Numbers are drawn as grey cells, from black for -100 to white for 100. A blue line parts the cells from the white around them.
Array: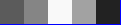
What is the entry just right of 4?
95
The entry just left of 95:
4

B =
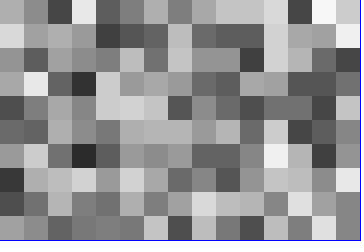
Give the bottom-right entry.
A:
5
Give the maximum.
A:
94
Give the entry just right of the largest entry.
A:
60
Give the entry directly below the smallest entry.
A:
65
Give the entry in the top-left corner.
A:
37
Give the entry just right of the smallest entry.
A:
-27
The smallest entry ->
-66
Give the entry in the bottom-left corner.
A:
26
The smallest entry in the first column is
-56
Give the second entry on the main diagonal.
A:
26
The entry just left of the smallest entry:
-11
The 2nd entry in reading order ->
10
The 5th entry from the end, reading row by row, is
-39
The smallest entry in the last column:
-45
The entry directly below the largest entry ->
26
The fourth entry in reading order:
82
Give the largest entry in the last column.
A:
88
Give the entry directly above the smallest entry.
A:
10
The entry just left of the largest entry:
-45

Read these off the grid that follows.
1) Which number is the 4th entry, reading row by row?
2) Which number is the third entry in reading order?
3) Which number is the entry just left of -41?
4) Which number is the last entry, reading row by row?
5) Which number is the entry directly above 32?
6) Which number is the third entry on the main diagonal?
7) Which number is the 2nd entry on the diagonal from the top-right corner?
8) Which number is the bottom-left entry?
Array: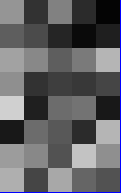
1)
-66
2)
1
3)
-26
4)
-36
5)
-36
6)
-26
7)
-92
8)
37

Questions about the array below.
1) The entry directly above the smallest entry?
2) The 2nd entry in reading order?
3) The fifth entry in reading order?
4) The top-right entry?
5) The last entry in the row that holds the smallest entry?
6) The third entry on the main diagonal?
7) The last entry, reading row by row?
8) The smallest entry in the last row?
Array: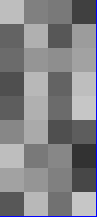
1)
-27
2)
0
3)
-22
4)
-50
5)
-61
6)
11
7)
55
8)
-32

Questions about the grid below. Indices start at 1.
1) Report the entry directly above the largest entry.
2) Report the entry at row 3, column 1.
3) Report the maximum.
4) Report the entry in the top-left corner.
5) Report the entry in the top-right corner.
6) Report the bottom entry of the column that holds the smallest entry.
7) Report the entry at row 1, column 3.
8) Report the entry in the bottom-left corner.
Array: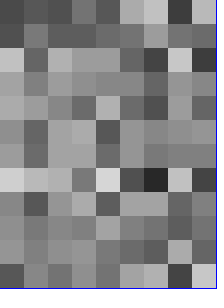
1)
-16
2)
51
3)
68
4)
-42
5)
45
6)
39
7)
-37
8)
-32

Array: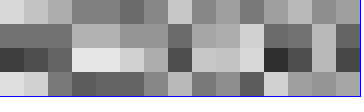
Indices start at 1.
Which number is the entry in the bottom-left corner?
75
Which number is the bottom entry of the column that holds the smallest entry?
63
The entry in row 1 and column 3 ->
35
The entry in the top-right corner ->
24
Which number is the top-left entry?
69
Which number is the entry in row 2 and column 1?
-11
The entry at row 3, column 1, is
-51
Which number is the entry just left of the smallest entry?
69
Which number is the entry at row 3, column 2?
-39
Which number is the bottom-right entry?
30
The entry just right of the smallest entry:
-39

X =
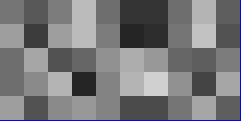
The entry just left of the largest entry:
41
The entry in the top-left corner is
-8
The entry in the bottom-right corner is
-26
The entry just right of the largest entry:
14
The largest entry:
63
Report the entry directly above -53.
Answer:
-31
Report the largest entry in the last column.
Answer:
30
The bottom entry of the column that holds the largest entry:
-41
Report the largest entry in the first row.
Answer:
47
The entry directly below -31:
-53
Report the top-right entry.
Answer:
-26
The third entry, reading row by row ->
-3
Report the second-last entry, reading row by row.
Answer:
30
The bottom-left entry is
24
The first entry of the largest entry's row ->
-14
